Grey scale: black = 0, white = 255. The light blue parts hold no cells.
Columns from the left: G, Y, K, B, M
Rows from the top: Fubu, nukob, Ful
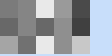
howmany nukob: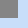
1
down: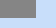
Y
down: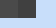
M

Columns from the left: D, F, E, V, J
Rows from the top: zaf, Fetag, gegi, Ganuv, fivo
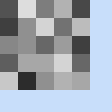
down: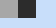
F
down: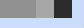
F

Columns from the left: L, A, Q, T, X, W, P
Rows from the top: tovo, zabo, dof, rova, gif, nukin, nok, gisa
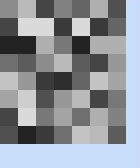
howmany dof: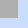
3
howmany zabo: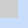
0

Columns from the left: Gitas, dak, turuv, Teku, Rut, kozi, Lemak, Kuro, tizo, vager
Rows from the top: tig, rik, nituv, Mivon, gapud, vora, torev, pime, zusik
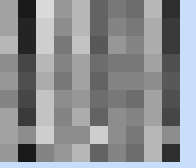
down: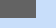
kozi
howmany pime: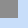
5
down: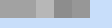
Gitas

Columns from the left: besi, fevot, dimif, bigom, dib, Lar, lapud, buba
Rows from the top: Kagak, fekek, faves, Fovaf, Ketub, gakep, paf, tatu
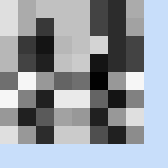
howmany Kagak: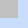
3
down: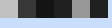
dimif
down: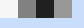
fevot
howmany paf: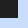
2
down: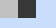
dimif

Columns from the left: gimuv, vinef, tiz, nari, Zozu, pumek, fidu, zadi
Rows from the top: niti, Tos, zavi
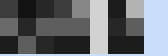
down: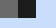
gimuv
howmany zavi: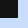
0
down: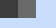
gimuv
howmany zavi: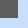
1
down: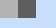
zadi
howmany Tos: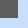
4
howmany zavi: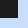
5

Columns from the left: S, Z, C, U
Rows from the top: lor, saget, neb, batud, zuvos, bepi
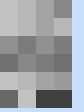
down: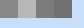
U
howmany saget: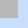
2

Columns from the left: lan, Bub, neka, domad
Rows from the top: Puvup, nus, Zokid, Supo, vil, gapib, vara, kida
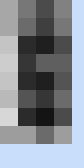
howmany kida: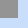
0
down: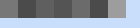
domad
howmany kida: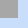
0
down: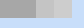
lan
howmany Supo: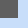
2
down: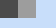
domad
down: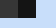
neka

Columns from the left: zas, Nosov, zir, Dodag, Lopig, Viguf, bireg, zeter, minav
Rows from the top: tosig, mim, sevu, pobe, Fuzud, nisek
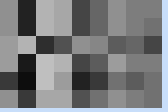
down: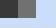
Viguf
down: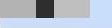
zir

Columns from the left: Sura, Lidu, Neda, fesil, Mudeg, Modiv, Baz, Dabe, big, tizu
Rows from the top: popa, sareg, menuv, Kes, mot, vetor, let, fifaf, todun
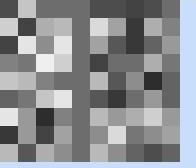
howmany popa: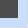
4
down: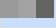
tizu
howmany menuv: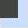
1

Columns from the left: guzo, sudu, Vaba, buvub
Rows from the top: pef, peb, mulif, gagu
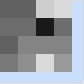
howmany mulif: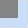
3
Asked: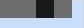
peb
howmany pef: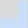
1
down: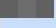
guzo
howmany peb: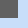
0

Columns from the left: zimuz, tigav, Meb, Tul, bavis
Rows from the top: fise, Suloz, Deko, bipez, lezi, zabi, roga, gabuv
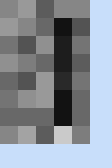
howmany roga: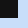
1
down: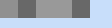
Meb
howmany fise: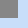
3
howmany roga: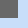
4

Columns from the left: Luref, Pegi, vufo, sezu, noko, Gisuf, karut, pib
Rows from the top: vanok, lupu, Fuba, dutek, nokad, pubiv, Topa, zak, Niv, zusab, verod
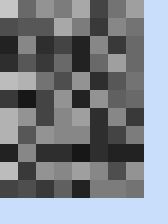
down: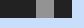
noko
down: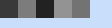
pib
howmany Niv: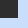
3
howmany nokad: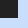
0

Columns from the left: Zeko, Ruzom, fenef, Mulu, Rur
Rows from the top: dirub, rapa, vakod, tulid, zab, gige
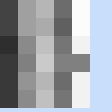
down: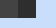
Zeko
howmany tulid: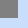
3

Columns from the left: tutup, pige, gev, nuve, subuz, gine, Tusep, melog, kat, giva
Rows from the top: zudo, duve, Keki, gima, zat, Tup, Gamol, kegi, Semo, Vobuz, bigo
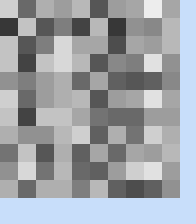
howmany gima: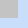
2
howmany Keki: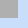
0

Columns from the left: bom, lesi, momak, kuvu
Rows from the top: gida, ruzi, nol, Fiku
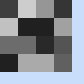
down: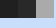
momak
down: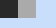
momak
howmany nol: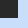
1
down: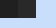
momak
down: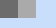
lesi
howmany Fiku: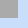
2

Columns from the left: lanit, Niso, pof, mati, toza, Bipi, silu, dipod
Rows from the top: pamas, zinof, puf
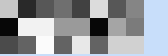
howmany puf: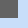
3
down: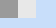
toza
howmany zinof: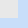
0

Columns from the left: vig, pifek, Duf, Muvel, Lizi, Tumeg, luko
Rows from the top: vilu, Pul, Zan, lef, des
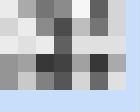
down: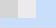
vig
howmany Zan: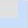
4
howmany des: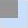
1

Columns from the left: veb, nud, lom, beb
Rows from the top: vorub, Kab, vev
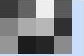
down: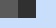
beb
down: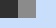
beb
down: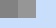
veb

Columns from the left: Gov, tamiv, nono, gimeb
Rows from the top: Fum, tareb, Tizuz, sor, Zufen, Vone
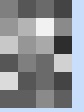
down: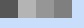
tamiv
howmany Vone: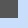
0
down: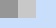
Gov
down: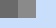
nono
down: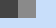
gimeb
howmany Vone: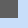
3

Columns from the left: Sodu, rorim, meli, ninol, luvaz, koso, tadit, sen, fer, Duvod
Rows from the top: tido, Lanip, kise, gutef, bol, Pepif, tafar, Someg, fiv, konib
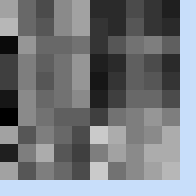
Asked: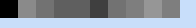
tafar
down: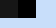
Sodu
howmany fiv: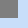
2

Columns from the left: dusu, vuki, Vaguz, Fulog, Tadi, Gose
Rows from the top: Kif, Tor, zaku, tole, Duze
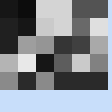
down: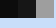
vuki
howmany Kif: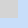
2
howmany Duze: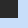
4
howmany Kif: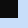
1
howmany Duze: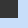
0
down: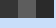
Fulog

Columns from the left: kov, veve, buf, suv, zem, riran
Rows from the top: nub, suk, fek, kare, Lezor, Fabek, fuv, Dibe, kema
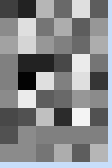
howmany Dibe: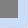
4
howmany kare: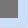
1
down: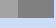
kov
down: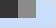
riran

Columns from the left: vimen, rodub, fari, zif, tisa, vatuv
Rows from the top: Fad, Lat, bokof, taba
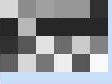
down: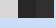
vimen
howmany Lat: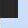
5
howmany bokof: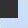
1
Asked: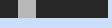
Lat
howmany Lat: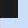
0
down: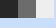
zif

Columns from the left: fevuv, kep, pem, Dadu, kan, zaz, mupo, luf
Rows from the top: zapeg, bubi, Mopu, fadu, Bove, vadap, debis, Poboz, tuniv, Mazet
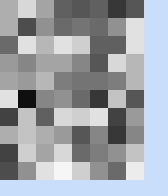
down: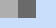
fevuv
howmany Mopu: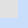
3
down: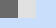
Dadu
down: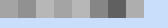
pem
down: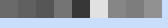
zaz

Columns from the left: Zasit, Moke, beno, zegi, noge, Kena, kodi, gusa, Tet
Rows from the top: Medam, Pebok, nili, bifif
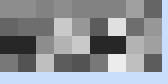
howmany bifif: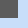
2
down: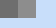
beno
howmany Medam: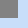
4
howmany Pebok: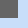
1
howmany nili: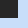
4
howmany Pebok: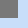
0

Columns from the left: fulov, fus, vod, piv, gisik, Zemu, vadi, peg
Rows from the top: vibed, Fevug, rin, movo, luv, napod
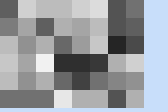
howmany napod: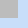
0
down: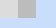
Zemu
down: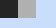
vadi
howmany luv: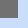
1

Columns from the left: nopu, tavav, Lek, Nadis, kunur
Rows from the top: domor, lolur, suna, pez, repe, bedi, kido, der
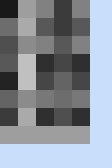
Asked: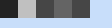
repe
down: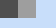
Nadis
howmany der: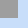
5
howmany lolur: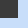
1
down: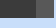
Nadis
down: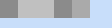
tavav

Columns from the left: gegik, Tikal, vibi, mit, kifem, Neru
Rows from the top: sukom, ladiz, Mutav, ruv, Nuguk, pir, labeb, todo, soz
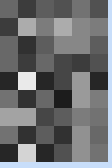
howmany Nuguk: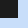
0
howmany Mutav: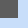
2
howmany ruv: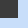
2
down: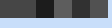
mit
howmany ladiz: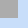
2
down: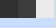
Tikal

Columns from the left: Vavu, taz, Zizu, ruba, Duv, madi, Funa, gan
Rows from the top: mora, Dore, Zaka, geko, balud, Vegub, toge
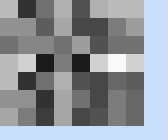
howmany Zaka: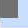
4
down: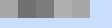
ruba
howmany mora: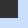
1
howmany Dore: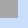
1

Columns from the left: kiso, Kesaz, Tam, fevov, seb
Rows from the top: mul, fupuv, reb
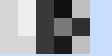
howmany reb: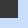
1
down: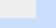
Kesaz

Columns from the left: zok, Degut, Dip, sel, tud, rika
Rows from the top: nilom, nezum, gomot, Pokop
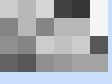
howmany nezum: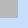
3
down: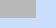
Degut
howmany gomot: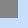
1
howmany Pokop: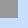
1
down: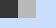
tud

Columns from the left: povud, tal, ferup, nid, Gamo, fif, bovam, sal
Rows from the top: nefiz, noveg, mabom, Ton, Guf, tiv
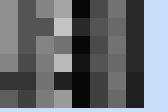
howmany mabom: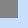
1
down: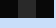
Gamo
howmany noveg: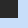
2

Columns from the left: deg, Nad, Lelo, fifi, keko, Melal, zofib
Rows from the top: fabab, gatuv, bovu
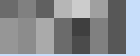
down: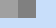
Melal
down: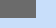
fifi
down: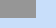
deg

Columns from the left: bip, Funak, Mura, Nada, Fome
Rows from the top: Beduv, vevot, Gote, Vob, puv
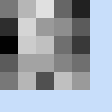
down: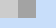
Funak
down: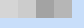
Funak

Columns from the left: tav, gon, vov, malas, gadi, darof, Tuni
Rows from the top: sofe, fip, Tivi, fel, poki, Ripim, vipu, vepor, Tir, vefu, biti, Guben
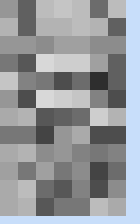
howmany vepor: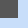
0
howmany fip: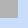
4

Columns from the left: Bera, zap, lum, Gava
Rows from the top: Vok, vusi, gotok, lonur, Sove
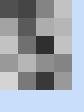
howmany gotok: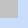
2
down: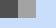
Bera

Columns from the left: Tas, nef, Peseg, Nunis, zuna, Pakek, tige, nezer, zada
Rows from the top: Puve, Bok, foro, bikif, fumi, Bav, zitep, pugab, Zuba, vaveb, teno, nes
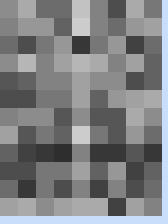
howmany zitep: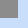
4
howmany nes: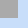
3
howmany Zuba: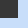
4

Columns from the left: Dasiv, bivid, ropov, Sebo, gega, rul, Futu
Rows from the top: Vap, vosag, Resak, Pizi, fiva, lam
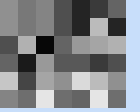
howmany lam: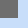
3
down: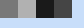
bivid

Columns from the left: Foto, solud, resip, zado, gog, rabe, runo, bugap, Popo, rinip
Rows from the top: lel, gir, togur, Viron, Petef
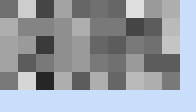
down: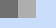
Foto
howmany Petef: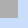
3
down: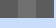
Popo
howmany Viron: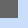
0

